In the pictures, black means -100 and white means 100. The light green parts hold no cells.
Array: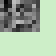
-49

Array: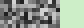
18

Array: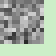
38

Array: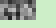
-1

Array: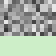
81

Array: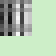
56

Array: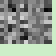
-37
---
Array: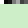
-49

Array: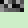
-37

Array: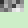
86

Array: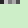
33

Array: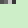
58

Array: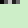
-76

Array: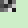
79
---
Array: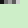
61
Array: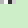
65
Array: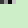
55
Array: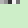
-9
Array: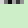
15
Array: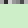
43
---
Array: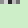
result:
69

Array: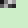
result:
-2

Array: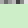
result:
-15

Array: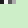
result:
93

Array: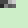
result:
-44

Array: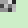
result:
26

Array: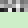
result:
-9

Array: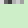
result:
-19
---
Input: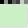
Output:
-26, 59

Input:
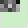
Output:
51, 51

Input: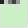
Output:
-3, 56

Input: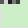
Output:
-75, 67

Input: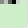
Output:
-26, 63

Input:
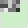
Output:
60, 84
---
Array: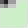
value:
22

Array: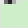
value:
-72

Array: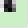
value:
-73

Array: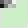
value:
7

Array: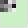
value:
77

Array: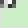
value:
98
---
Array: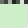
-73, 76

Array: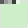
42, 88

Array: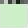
17, 63

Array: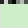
-94, 66

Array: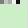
33, 89

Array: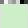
20, 92

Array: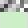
67, 100

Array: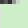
-63, 63

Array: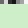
-83, 94
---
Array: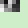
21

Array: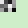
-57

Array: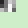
15

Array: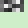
-60

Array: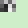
-63

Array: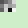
68
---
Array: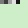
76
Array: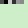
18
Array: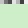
-50
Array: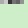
-22
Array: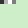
100
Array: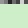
63
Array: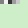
22
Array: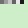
82
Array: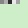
83
